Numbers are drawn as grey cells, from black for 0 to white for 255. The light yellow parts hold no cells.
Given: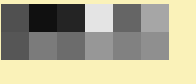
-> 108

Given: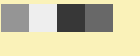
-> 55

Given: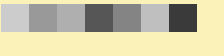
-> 175

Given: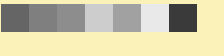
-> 141

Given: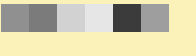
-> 210

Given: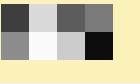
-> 204
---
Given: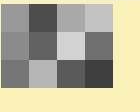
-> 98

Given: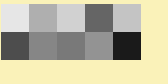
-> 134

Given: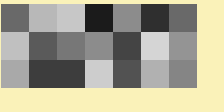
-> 90

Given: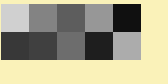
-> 64

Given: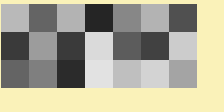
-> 156

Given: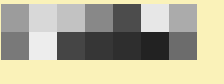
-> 237

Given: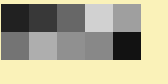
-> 174
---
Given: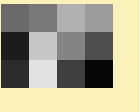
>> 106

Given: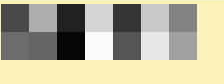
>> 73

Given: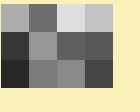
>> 173

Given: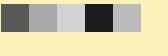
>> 88

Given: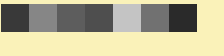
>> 57

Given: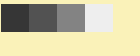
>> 54

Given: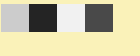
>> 204

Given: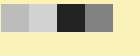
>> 188
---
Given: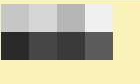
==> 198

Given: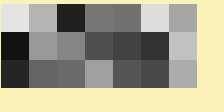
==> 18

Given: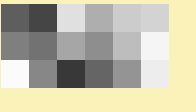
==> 127

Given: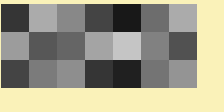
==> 156

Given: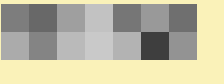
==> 125

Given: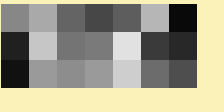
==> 32

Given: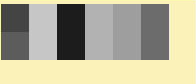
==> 68

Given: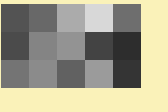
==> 75
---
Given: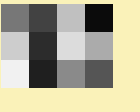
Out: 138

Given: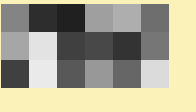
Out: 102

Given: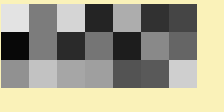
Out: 89

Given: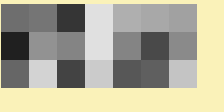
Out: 95

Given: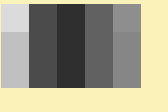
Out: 97

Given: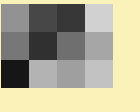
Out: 159
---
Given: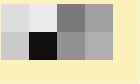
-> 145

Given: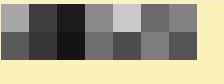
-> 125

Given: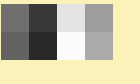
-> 252

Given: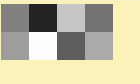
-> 93

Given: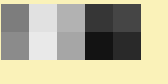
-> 19

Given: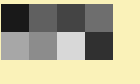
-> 216
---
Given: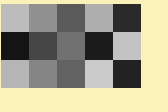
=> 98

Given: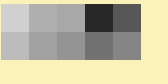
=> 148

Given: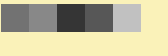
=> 53

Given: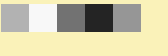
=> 114

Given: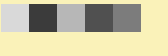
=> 183

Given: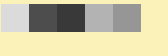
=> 57

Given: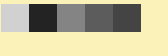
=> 132
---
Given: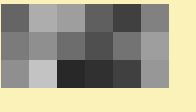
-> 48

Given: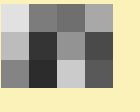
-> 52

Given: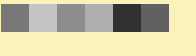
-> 97

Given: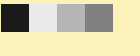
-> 128

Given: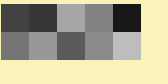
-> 54

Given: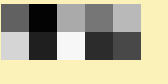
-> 31
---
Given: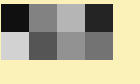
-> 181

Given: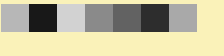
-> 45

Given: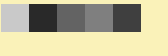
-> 127

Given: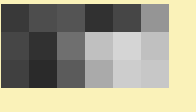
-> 70

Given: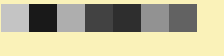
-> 146

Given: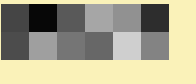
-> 145

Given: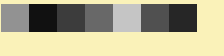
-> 80
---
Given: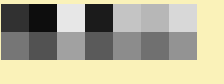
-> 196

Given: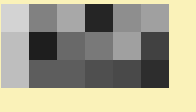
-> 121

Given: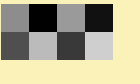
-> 1

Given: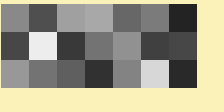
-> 145

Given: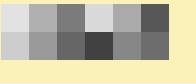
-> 218

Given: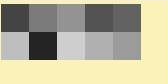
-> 147

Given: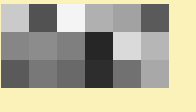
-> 38

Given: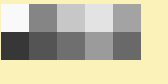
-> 199

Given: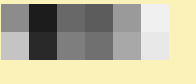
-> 92
